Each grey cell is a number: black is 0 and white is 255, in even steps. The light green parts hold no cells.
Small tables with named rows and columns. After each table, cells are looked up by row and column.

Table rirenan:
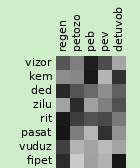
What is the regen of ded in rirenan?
41
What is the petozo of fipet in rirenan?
202
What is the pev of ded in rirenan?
142
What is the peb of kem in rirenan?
24
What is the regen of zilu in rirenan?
162
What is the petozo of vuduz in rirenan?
179
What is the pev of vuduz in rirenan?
186
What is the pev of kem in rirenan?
181
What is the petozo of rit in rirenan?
60
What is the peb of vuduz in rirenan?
162
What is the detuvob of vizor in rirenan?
165

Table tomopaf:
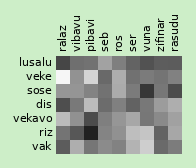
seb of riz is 132
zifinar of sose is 119
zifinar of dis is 156
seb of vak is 139
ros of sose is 171
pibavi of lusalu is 114
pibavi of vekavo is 76
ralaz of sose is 150
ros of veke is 173
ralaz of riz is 116
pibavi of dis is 188
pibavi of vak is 118

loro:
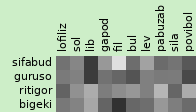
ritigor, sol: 145
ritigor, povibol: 172
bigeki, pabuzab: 152
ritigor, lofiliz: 99
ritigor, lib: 172
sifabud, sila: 116
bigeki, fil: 49
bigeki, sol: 131
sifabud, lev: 162

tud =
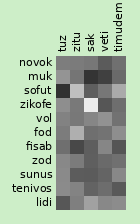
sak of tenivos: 99
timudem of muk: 106
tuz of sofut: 49
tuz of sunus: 138
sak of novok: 119
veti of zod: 106
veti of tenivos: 109
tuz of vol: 130
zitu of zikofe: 121
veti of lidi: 136
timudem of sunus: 136
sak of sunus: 91
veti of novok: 91
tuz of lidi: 87
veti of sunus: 100
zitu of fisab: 72
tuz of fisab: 111
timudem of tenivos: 89
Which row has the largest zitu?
sofut

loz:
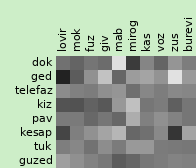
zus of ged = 225
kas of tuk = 152
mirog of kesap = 103
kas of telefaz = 135
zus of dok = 149
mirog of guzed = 102
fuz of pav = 104
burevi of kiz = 118
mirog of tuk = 153
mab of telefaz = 149
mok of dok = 100
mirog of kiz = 192
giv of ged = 194
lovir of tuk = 126
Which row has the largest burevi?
kesap

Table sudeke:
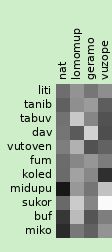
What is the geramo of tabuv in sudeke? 134
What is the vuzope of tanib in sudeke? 93
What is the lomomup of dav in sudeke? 90
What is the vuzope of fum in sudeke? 124
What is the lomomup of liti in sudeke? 147
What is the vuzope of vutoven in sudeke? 98
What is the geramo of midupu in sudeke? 117
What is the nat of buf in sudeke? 55
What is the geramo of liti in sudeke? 118
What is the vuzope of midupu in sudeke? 193
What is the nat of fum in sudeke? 108
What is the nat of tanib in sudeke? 96
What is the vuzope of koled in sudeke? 47
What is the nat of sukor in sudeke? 105
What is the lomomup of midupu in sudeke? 152
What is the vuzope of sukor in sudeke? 250
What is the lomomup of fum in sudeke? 135
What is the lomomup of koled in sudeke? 162

